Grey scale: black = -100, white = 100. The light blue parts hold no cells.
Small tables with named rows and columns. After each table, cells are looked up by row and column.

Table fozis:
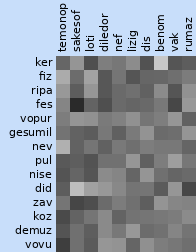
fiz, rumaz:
-3
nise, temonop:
-34
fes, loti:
-22
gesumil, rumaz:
17
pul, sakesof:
-26
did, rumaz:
-44
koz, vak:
-3
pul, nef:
-11
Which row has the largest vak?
pul

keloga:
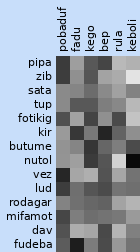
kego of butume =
-58
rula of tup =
7
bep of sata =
8
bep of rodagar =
-23
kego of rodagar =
-19
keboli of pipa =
39
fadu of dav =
36
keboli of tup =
44
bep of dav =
-43
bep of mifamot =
-10
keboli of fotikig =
53

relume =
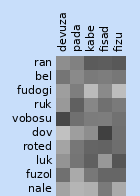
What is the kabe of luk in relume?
-25
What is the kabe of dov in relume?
11
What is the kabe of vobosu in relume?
-3
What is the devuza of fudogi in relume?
24
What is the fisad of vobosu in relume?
-2
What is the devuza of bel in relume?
-8
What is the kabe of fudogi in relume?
47
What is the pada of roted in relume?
-7
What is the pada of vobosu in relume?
-12
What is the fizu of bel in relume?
-7
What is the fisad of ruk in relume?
-12
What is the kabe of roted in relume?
-21
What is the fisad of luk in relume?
19

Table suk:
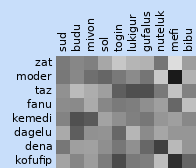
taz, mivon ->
36
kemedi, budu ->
-37
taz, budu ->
47
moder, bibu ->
40
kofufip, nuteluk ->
48
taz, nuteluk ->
-5
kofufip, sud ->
28
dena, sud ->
-7
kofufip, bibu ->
-20
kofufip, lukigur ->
-4
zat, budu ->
6
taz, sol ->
25
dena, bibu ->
17
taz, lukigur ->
-38
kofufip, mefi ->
-63
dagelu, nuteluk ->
30
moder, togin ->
-5
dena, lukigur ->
13
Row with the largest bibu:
fanu

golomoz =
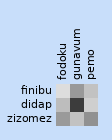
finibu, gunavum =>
20
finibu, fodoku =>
73
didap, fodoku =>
48
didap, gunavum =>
-53
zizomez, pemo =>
14
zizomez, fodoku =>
21
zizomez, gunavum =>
52
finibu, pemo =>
52

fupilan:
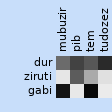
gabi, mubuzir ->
-84
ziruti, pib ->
-28
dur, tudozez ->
-67
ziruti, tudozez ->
76
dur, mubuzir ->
-16
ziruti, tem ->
33
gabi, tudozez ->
84
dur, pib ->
-48
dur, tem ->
-32
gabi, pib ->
82
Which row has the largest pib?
gabi

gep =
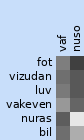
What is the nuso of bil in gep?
36
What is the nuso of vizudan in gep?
-31
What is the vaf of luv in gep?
-4
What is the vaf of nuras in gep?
-27
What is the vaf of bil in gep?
-14
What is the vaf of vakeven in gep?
19
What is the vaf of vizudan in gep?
-13
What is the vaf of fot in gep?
-1
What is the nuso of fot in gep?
-50
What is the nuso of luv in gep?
-31
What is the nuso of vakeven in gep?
-21
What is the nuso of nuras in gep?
81
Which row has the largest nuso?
nuras

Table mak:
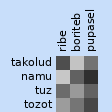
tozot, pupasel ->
-44
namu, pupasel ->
-63
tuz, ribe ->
-15
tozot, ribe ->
22
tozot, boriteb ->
-8
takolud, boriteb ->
53
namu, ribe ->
56
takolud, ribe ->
-39
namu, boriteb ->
-24
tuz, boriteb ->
20
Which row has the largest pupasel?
takolud

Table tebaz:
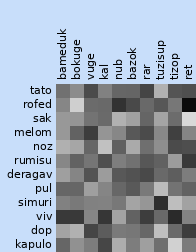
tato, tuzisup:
39
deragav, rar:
-43
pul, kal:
4
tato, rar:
-46
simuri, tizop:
49
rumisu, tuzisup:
-24
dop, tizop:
-17
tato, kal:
1

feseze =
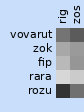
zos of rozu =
-12
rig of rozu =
-60
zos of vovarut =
-29
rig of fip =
45
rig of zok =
32
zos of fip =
18
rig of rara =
69

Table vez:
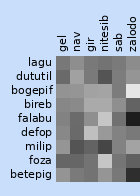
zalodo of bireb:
-22
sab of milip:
2
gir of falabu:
12
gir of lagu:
-5
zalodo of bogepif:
80
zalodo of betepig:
-64
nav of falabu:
-16
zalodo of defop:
-5
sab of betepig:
-6
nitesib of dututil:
-34
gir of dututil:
-4
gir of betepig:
-10
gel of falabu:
2
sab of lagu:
-4
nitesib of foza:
55
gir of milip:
-22
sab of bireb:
12
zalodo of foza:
-25
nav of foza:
-20

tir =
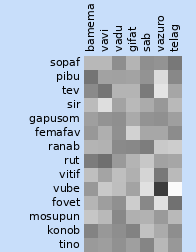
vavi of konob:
19
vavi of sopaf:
44
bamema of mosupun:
55
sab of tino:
4
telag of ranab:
61
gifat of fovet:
61
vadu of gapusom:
12
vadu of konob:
11
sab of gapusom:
15
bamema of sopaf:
44
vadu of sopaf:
11
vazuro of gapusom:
13
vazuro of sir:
19

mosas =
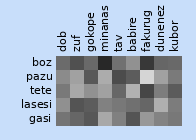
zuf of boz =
-37
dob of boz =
-16
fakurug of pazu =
67
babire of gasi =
-34
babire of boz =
14
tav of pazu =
-40
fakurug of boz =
-56
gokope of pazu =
-31
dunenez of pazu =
26
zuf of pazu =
26
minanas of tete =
26
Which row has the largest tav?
gasi

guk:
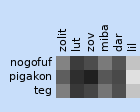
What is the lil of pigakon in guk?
76
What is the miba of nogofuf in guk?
-4
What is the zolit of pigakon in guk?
-26
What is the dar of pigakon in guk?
-43
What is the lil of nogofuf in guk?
53
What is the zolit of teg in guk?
-1
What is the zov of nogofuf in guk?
-40
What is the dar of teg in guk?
-38
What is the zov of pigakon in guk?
-75
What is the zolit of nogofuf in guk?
3
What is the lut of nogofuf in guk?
-53
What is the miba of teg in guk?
-8
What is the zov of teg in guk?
-46
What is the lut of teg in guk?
-56
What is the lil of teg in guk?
54
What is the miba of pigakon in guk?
-32
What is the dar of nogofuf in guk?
-34

